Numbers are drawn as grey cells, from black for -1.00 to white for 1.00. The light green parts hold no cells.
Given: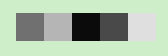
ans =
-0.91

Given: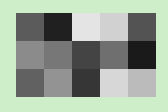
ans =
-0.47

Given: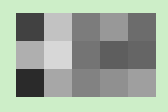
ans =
-0.09

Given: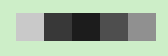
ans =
-0.78

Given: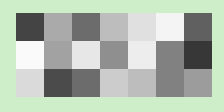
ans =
0.12

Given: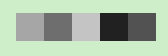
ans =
0.54

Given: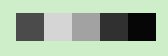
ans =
0.27

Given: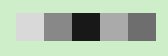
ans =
-0.81

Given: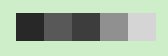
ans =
-0.52

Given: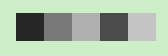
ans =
0.38
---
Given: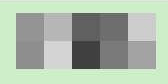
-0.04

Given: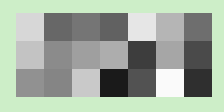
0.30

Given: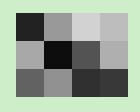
-0.35

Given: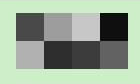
-0.53

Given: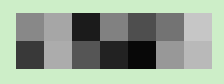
0.19

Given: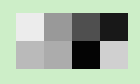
-0.97

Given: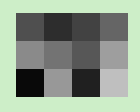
-0.32

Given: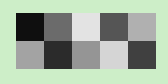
0.67
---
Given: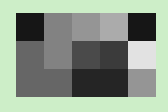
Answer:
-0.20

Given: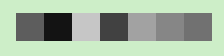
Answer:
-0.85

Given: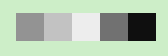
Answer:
0.52

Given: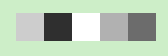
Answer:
-0.63

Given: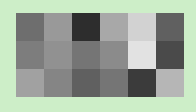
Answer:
0.04

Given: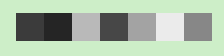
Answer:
-0.71

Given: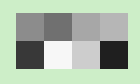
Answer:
0.94

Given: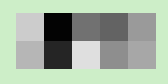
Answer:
-0.71
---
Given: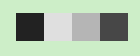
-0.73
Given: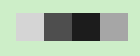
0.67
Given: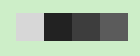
0.69
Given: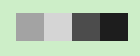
0.28
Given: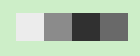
0.85
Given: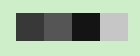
-0.56
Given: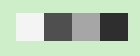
0.91
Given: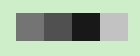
-0.09
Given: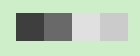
-0.51
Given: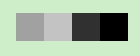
0.26
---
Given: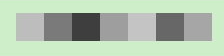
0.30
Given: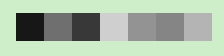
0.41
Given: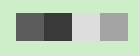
0.29
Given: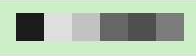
-0.03
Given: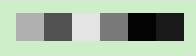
-0.80
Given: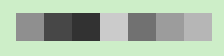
0.43
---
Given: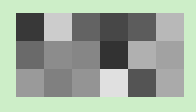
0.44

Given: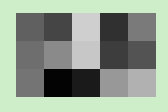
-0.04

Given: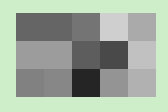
0.33

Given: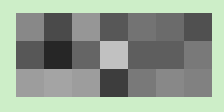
-0.37

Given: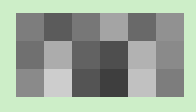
0.14

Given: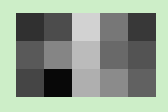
-0.56

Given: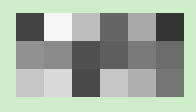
-0.59

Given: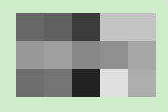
0.54

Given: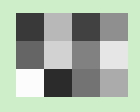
0.12
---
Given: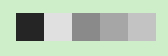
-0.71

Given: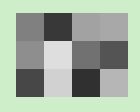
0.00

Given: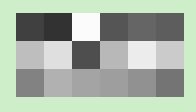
-0.50

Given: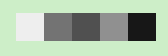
0.87

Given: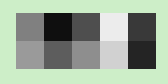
0.00

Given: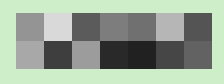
0.16

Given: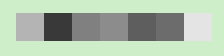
0.41

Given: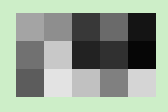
0.29

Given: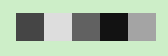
-0.46
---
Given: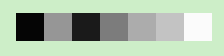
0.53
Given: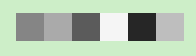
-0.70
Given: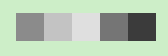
-0.08
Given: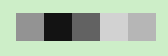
0.65
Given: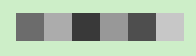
-0.39
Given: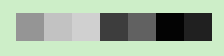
-0.98
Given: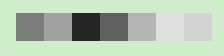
0.76
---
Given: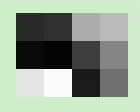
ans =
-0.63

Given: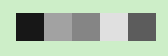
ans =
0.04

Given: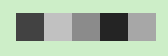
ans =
0.09

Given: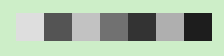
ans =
-0.60

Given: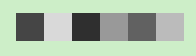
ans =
0.20

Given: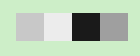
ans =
0.85

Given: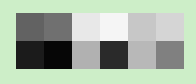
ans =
0.92
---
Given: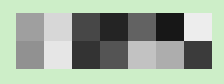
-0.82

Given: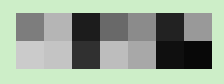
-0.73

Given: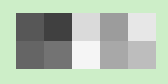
0.22

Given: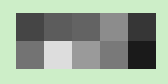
0.10

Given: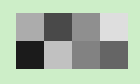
0.12

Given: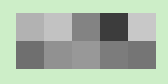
-0.53
